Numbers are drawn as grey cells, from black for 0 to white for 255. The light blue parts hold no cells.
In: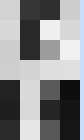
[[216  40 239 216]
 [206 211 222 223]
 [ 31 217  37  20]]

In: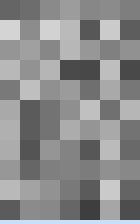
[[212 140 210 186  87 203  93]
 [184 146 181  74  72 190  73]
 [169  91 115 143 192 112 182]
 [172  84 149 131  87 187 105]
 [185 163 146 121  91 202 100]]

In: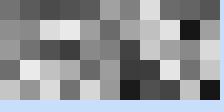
[[142 137 220 233 158 107 165 192 225  22 160]
 [110 234 193 173 105 157  60  61 229 114 198]]

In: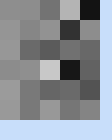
[[149 134 146  50 141]
 [140 143 200  23  98]
 [153 121 152 118 132]]

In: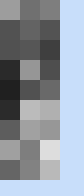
[[ 82  99  83]
 [ 42 150  78]
 [ 43 187 176]
 [160 126 221]]

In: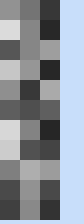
[[219 134  40]
 [198 150  39]
 [ 94  79  95]
 [204  81  68]
 [ 74 146  73]]

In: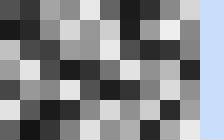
[[ 25  40 140 214 150 206  30 156 238 135]
 [156 227  76  28  50 116 226 145 185  39]
 [226  88  27  46 138 216 144 204  42 159]]

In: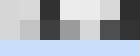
[[214 195  63 155 215  78  51]]
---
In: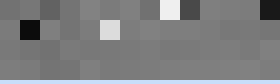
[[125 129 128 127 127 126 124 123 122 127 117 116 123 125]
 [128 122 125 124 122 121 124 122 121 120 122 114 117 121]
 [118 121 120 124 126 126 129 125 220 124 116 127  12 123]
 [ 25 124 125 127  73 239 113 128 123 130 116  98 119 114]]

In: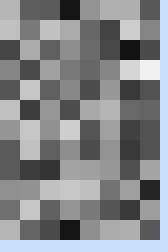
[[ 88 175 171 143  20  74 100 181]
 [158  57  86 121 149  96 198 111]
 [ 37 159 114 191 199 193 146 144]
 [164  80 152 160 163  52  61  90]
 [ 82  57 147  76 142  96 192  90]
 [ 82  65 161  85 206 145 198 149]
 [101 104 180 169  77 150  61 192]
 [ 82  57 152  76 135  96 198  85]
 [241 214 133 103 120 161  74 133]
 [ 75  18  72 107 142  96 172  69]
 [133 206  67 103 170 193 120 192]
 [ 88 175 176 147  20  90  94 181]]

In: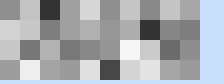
[[154 166 228 212  71 224 155 164 238 157]
 [142 107 203 246 149 136 120 178 119 199]
 [127 134  52 173 150 176 159 127 200 210]
 [167 196 137 198 143 214 160  51 195 143]]

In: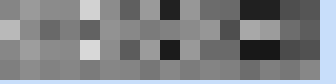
[[135 119 127 109 128 132 124 135 119 132 134 123 134 130 140 127]
 [ 81  75  23  24 106 106 153  27 155  92 141 216 137 139 157 135]
 [ 93 109 156 168  78 150 139 129 123 136 146  98 125 105 138 185]
 [ 85  78  33  32 106 108 151  33 154  95 140 210 138 139 154 133]]

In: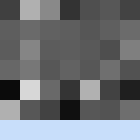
[[110  83  87  16  66  87 176]
 [ 31  66 177  52 105 215  11]
 [ 82 111  87  98  87 119 103]
 [127  78  89  93  92 133  92]
 [107  95  86  94  97 106  94]
 [ 67  87  79  51 137 176  64]]

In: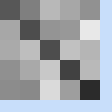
[[ 43 158 218 137 140]
 [185  65 200 169 144]
 [181 193  77 190 170]
 [232 152 148  77 167]
 [145 167 184 127  87]]

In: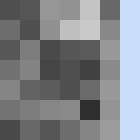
[[156 133 109  85 104  73]
 [148  46 137 134 124 115]
 [153 107  79  92  98 133]
 [138  65  79  69 132 114]
 [153  91  86  74 124  88]
 [136 201 191 145  80 109]
 [104 196 146 150  85  79]]
